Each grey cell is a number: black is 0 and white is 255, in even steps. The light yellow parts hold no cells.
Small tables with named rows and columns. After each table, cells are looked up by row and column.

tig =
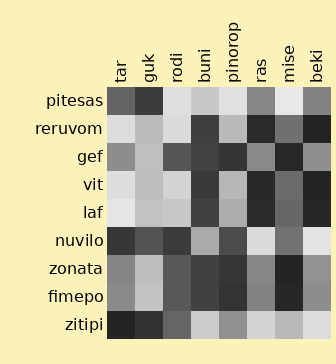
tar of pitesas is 99
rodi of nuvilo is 59
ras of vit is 41
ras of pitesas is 134
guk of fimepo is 195
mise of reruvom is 112
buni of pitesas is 200

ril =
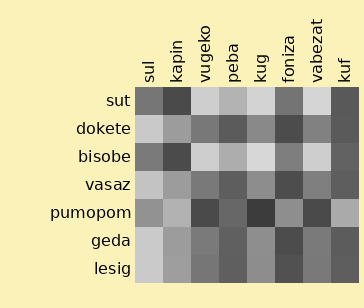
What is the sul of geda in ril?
202
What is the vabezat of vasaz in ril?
127
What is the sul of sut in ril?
118
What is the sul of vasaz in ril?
195
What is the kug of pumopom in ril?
60
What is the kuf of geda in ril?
92
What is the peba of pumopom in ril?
103
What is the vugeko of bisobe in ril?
206
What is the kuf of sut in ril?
89
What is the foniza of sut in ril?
116
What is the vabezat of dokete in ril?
129
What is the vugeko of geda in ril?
122
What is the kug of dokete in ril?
137
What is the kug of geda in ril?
142
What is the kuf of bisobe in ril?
98
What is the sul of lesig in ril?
202
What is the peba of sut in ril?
179
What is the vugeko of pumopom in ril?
74
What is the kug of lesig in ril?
141
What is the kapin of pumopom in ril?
178

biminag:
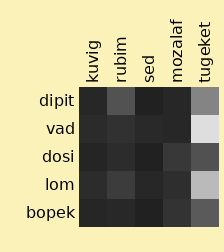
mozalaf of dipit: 39
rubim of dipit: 82
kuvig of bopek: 38
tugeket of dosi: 81
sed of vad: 41
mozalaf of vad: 39
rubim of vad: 49
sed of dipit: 33
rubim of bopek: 40
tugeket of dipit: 132
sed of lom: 39
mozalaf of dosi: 56
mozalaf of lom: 46
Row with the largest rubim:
dipit

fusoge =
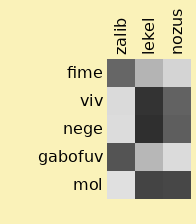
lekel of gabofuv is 183
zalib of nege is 220
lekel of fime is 180
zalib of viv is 218
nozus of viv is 98
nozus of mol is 71
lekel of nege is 47
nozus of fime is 212
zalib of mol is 224
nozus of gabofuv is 219
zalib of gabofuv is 84
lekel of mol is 68
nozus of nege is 94
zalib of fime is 102
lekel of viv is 51

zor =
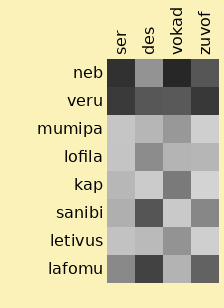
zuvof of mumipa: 207
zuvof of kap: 211
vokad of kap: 122
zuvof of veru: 56
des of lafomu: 66
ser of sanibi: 175
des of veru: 87
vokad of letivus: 147
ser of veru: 58
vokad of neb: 39
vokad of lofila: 180
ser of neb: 49
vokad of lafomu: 179

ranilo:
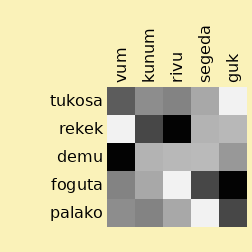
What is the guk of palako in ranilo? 71
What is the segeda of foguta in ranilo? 71
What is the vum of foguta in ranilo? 131
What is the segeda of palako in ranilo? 242
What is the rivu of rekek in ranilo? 3
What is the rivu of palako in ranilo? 168
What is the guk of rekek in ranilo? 184
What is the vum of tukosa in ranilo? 92
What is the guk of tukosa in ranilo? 242
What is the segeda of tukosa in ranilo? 168
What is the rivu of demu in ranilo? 184
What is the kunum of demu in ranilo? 179
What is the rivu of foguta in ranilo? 242
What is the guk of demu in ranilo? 152
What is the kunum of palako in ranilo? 131

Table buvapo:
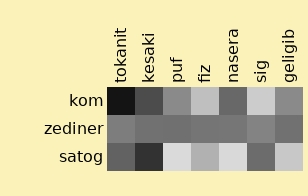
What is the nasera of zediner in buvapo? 118
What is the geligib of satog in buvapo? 200
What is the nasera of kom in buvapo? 104
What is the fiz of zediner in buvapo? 117
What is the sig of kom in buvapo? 204
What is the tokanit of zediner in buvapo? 125
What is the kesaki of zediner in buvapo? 113
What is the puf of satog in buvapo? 218
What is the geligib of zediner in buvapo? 113
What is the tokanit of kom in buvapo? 20
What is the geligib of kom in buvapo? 138
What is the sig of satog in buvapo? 108
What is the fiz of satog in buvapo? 177
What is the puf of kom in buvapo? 138
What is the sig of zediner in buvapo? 131
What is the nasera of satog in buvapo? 217

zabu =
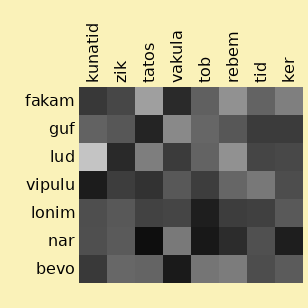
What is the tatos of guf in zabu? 36
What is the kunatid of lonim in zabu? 78
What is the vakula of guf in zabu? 137
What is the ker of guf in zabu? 59
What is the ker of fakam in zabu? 127
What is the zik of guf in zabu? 87
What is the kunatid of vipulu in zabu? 28
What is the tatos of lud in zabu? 126
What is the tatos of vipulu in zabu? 50
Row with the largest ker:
fakam

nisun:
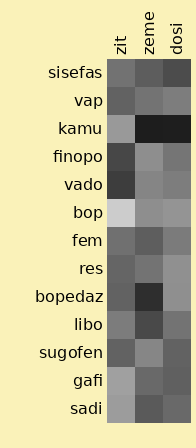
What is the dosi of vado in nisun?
125
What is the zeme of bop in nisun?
142
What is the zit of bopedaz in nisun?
98
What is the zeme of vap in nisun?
115
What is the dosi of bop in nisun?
148
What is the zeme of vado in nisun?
133
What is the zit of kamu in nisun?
153
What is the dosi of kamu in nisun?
30
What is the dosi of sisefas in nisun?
76
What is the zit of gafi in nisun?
160
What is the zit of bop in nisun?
204
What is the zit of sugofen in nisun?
98
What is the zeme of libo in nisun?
73
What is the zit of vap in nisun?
98
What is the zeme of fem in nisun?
94
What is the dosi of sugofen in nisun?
98
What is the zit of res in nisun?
101

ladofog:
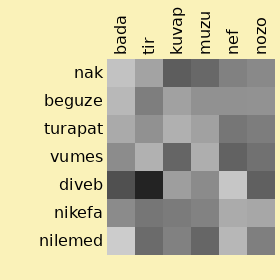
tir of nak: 163
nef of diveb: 198
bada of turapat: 170
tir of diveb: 35
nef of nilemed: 183
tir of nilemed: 107
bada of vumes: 140
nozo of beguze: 146
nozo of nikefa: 167

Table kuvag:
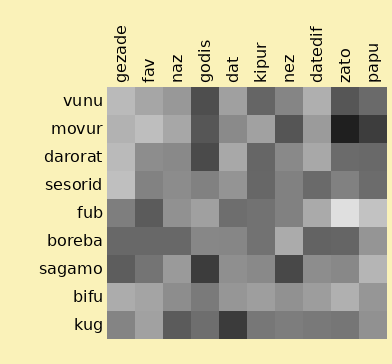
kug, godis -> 110
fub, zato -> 223
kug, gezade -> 132
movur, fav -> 190
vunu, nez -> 133
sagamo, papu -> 181
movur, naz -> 167
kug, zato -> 118
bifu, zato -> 176
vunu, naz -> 152
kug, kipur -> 119
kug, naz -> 91
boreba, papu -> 149
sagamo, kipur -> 137
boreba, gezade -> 104
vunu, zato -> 86
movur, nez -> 85

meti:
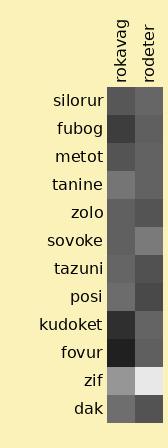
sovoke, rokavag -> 96
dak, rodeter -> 83
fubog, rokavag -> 61
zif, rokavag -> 150
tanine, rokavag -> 117
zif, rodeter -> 232
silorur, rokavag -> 87
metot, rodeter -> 98
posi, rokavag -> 108
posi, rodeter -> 73
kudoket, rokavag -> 47
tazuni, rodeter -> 81

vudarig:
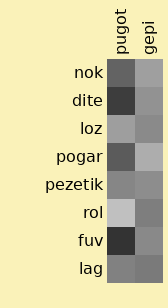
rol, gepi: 126
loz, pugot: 158
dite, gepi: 146
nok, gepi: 159
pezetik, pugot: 134
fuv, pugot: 51
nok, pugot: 99
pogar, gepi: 173
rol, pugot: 192
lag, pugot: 129
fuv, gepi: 137
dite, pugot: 61
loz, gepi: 138
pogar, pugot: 91
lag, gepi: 122
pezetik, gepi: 141

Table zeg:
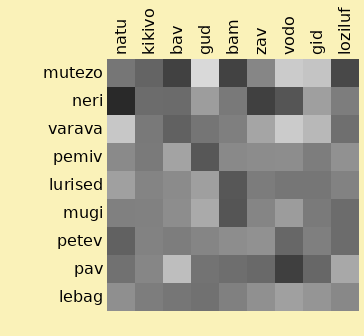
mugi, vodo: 156
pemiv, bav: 163
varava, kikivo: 121
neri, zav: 64
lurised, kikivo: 132
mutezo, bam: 66
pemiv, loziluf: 145
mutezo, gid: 196
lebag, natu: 143
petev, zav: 145
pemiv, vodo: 141
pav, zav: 105
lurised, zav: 124
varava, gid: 184
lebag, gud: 113
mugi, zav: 133

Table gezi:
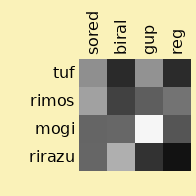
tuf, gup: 146
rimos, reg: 115
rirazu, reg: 18
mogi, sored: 101
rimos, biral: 65
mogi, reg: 85
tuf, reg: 43
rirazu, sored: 102
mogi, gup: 246
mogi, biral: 103
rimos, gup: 94
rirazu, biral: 175
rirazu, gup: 50
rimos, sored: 161
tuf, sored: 143
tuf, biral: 42
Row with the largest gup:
mogi

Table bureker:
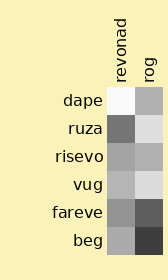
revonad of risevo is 163
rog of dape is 177
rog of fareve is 94
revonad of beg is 171
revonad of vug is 181
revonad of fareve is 147
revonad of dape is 250
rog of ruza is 223
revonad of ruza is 117
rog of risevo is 176
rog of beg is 62

